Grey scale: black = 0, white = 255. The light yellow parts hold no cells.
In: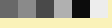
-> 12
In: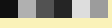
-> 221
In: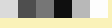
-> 184
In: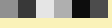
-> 13
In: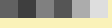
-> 172
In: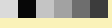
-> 110
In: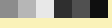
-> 80
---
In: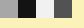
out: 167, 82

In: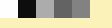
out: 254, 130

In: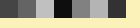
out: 69, 50

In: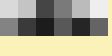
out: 217, 100

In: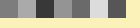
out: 125, 86

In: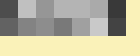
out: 77, 67

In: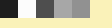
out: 30, 145

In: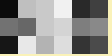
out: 11, 75
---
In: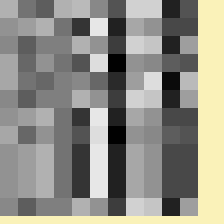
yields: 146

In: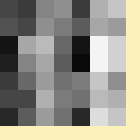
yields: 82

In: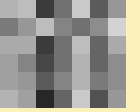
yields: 122

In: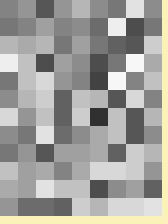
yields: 119

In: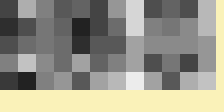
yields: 46

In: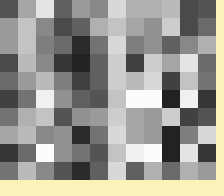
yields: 154

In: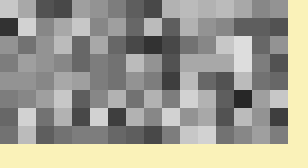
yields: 50

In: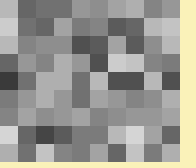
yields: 204
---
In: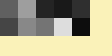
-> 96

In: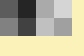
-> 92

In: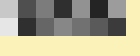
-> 200

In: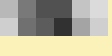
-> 184

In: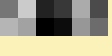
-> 118

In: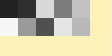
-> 35
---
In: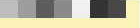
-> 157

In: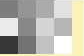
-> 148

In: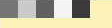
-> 202

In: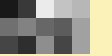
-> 57

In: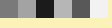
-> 163

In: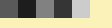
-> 29
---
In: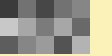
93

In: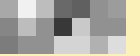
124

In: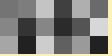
166

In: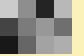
24

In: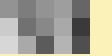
215

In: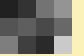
126

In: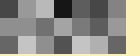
102

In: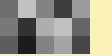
93
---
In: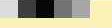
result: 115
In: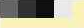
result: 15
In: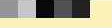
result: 81
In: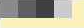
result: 63
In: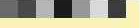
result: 217
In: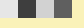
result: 210
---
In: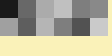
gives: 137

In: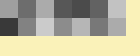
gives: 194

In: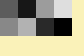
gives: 222

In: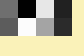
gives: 33

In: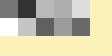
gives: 220

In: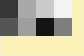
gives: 243

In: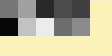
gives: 64
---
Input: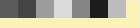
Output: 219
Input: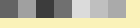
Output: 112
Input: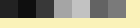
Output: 165
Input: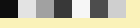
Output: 56
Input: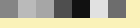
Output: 78
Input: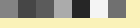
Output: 171
